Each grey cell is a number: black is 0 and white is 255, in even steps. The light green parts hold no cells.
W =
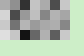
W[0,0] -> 173
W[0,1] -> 144
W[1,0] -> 213
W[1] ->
[213, 75, 153, 191, 134, 179, 166]
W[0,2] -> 50
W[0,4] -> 171
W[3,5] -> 94

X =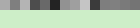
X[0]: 171
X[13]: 116
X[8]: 197
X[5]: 35

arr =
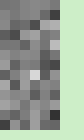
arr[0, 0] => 117
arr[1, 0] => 132
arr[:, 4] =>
[133, 106, 166, 119, 117, 93, 84, 93, 136, 129, 135, 122, 106]
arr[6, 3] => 123
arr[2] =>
[136, 103, 109, 78, 166, 176]
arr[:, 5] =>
[121, 64, 176, 129, 187, 118, 72, 146, 129, 97, 154, 50, 102]
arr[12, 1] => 145
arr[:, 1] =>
[119, 121, 103, 76, 119, 130, 99, 128, 89, 134, 148, 100, 145]
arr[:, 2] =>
[131, 131, 109, 151, 100, 138, 128, 154, 157, 138, 120, 125, 102]
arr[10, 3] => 147
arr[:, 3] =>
[136, 135, 78, 161, 140, 135, 123, 215, 115, 94, 147, 156, 158]
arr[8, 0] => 167
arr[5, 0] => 144
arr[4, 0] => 118
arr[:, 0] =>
[117, 132, 136, 93, 118, 144, 155, 97, 167, 148, 162, 118, 64]

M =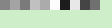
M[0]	133
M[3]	192
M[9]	112
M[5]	252

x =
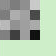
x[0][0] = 142
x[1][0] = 125
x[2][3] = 170
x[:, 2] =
[143, 161, 159, 158]
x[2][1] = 146
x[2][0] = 185

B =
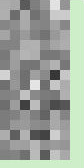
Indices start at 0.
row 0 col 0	173
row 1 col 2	172
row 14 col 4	146
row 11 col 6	132
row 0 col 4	150
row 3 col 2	154
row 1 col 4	133
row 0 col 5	225
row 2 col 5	163
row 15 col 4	91
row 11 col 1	129
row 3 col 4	115
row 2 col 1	142
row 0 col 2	90
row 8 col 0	112
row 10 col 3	188
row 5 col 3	175
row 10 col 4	110
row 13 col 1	95
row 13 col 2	178
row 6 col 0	127
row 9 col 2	193
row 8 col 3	228
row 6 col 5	178
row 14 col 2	159
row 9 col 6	176
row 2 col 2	169
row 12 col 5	169
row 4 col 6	173
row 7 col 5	55
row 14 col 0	136
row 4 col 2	175

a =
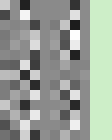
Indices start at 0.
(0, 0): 204
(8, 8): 139
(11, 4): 138
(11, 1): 178
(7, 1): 184
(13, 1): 93
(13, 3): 55
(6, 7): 132
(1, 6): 139
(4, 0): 125
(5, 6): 195
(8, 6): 193
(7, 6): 125
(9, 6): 78
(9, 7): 226
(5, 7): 33
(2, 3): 68
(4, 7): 235
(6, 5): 134
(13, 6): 177
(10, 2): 46
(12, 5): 138
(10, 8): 139
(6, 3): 61
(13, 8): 139
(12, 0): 80
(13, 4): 142
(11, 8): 139
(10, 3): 137
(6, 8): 133
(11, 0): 125
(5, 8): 139
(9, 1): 164
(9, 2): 140
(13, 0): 113
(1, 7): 224
